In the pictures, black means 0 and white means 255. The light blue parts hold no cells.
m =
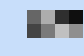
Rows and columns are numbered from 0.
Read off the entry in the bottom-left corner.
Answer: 68
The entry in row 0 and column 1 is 173
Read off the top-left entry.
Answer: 102

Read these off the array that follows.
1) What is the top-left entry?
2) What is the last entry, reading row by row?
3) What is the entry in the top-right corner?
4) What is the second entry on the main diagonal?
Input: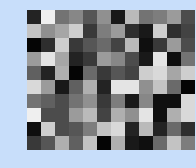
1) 35
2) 125
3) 76
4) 144

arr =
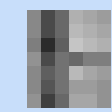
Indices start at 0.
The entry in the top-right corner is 156
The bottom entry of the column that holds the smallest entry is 63
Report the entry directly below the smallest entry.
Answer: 74
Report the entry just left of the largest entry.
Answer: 95
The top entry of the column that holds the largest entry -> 176
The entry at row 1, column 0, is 136
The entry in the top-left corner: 136
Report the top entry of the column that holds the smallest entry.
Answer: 74
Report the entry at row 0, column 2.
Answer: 104

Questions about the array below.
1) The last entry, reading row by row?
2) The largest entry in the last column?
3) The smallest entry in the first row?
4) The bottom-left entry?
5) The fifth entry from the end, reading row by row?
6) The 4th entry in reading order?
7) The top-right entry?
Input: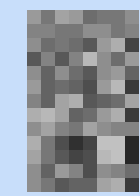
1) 58
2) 163
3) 109
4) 142
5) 99
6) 154
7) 142
